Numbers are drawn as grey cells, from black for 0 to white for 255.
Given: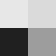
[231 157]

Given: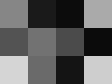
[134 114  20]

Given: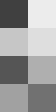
[ 64 222]

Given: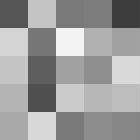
[ 85 119 161 183 134]

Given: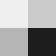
[238  29]

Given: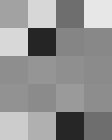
[162  37 143 141]

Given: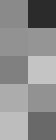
[138 149]
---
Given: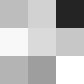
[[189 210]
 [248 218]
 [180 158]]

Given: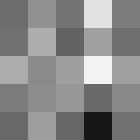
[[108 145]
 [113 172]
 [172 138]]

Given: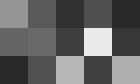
[[149  89]
 [101 105]
 [ 40  81]]

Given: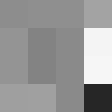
[[141 143]
 [148 131]
 [148 131]]

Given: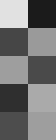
[[225  27]
 [ 70 154]
 [158  74]]

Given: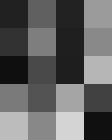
[[ 33  96]
 [ 50 126]
 [ 15  73]]
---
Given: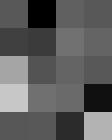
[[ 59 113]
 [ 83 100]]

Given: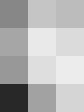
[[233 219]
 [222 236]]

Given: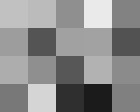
[[ 84 161]
 [143  87]]

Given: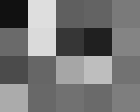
[[218  54]
 [102 166]]

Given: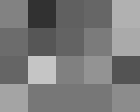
[[ 86  99]
 [197 128]]

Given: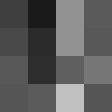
[[ 42 146]
 [ 45  95]]

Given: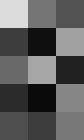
[[ 15 161]
 [166  33]]

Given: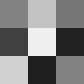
[[239  34]
 [ 31 129]]
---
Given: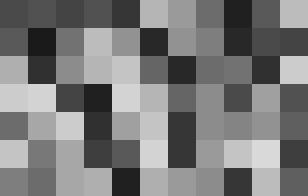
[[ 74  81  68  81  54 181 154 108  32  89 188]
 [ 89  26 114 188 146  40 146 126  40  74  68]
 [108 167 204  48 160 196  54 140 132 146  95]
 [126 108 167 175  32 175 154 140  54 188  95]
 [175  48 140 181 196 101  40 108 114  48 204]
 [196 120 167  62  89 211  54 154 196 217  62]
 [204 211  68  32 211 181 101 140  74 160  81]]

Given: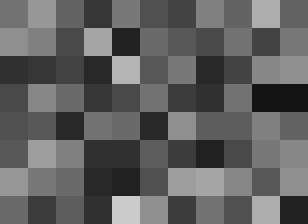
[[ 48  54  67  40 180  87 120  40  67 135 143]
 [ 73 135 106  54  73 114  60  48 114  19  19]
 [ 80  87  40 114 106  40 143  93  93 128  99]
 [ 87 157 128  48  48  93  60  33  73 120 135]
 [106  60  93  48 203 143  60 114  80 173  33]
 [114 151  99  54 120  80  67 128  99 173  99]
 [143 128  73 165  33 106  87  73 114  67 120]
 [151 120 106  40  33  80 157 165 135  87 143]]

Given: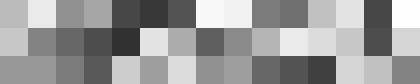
[[152 152 123  89 205 158 220 144 158 103  83  64 213 193 131]
 [187 234 144 166  71  56  83 248 242 123 111 193 227  71 254]
 [199 131 103  77  49 227 172  95 138 180 234 220 199  77 213]]

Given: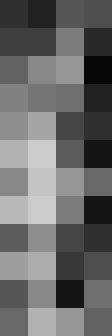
[[ 48  33  86  78]
 [ 62  62 124  41]
 [ 86 136  21 111]
 [ 92 142  70  48]
 [ 98 136 150   7]
 [104 178 150  98]
 [130 117 111  33]
 [136 196 150 104]
 [142 165  70  48]
 [158 172  56  78]
 [178 203  92  21]
 [184 203 124  21]]

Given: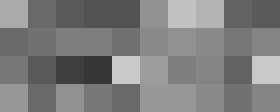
[[105 113 126 126 113 138 145 138 119 132]
 [119  90  62  54 201 157 126 132  98 201]
 [151 105 145 119 105 151 151 138 113 132]
 [171 105  90  82  82 145 194 179  98  90]]

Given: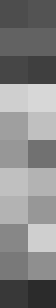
[[ 56  43]
 [ 70  63]
 [ 77  83]
 [ 98  98]
 [121 143]
 [135 207]
 [151 113]
 [159 192]
 [179 151]
 [192 179]
 [207 215]]

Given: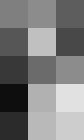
[[ 14 177 225]
 [ 43 185 205]
 [ 56 107 140]
 [ 86 192  72]
 [127 140  93]]
